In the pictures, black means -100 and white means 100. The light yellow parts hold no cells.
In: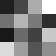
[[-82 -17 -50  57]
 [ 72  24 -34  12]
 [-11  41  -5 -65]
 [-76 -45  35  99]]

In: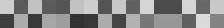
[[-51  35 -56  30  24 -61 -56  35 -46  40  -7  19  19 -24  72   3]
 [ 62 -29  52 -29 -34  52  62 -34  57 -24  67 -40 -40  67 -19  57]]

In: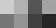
[[ -7  16 -50 -71]
 [ 61  39 -34  28]]

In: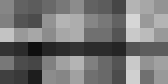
[[-60 -66 -88 -71 -66 -60 -66 -66 -71 -34 -28 -28]
 [-50 -55 -77  10   5  26 -12 -18 -40  63 -12  20]
 [ -6 -40 -45   0  26  41   0 -18 -34  58  15  26]
 [  0 -34 -40  15  41  36   5  -6 -23  68  20  41]
 [  5 -23 -28 -18  -6  10 -23 -28 -45  41  31  15]
 [ 53  20  31  10  31  36 -12 -12 -34  58  47  20]]

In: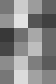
[[ 16  77 -34 -50]
 [ 10  55  -1 -29]
 [ -7  60  22 -23]
 [ -7  72  27   4]
 [-56 -12  32 -18]
 [-45  10  49 -18]]

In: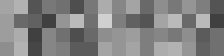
[[ 23  35 -50   5 -12 -39 -18  11  17  23  -1   5  -6  11 -29 -12]
 [ 11  40 -45   5  -1 -29 -29  29  17  29  -1  35  40  17 -24 -12]
 [ 29  40 -34  -6 -12 -39  -6  35   5  29 -18  11  -6  17  -1 -34]
 [ 23 -18 -24 -50  17  46 -12  63  -1 -24 -34  29  46 -18  46 -50]]

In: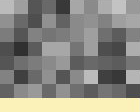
[[ 14 -18 -39  14 -23   8  14   2  25  31]
 [ 47  25 -33 -18 -56  31   8  36  53  20]
 [-39 -62 -28  31  31  -8  25 -39 -44  36]
 [  2 -50 -18  14 -33   8  47 -50 -56  42]
 [-33 -13  -3   8  20 -28 -18 -23 -28  -8]
 [ -3 -33   2  -8  -3   8  25 -13 -28   2]
 [-23   8  20 -18  14 -13 -28  -8 -18 -39]]

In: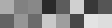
[[-22  18 -16  58  24 -44  78  73]
 [ 36   1   7 -67 -28  63 -56 -33]]
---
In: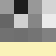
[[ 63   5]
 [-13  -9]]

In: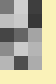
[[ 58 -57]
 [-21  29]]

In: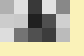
[[ 58 -75]
 [ -9 -37]]

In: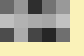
[[ 40  34]
 [ 35 -46]]

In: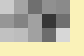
[[ 3 26]
 [48 26]]

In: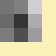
[[-59  35]
 [-38  22]]
